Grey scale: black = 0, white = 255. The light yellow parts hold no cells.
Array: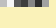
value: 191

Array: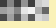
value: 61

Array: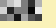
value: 152

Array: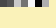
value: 72

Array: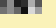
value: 74

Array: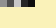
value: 145

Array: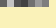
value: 98
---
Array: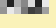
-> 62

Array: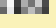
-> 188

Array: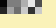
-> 202

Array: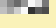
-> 50

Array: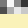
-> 174

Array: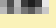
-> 91

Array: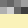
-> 206

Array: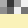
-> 99

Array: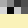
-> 7

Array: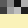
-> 162
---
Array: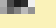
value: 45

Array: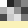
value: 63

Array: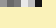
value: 105

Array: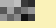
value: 43

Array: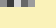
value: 103

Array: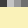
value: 111

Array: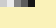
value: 92

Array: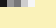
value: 120
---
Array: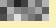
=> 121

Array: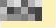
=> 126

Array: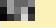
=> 88

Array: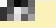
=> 220

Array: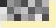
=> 138

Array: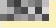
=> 124

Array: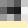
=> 187

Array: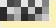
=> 71
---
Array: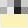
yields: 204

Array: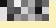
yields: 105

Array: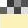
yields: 83

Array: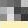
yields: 194

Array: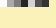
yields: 52

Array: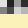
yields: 46

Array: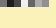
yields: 144

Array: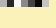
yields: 195
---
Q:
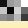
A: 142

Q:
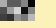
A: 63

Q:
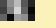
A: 99

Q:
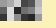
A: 54

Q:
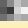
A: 112

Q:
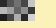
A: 30

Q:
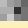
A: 158

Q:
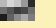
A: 29

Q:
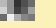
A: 108

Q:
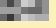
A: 104
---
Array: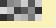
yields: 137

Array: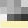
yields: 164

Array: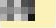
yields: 123

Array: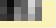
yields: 198

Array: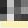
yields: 99

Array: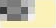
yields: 96

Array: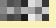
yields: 109

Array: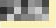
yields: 203
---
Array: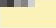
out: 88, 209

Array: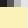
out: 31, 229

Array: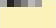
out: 169, 157

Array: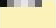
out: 15, 100

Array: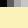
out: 6, 198

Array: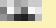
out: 191, 191

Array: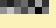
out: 62, 118
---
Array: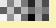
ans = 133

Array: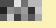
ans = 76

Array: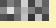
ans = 126

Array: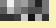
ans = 239

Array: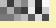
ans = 60

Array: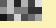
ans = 193

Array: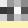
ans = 154
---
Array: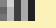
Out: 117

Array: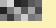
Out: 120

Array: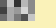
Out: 110

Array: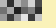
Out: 153

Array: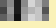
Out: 96

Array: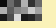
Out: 25
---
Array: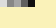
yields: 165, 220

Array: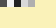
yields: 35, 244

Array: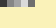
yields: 164, 218

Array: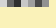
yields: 199, 212

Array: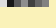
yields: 142, 221

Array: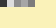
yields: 140, 221

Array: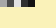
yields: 226, 226

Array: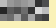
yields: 109, 216

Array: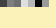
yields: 223, 223
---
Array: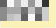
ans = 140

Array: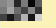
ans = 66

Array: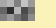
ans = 128

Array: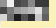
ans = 212

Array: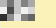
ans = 47

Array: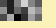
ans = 75
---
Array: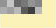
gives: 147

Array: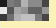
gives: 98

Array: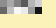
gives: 181

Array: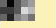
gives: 217

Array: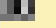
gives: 204

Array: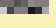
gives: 127
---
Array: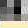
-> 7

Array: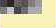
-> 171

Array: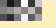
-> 187

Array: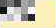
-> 164

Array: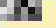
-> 22

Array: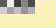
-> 149

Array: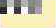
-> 121

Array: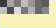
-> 105
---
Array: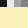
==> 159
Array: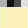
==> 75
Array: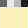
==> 181
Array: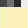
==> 43
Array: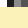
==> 140
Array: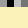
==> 192
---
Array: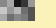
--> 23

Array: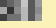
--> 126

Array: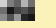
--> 97

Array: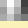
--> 198

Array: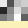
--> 190

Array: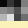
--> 24

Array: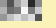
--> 165

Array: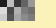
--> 57
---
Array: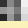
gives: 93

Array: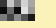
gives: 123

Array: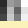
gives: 140

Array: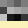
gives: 96

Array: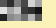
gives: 126

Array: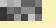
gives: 181
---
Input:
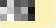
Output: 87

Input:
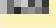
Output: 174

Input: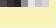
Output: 36

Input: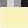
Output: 157

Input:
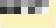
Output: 120

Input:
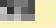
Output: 122
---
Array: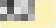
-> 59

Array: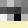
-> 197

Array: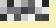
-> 49

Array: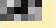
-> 210

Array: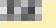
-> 97

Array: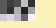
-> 62
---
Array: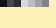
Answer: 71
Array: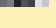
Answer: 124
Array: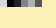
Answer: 6
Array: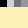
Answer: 207
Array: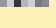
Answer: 207
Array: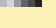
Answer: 213
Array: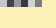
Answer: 69
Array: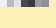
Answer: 186
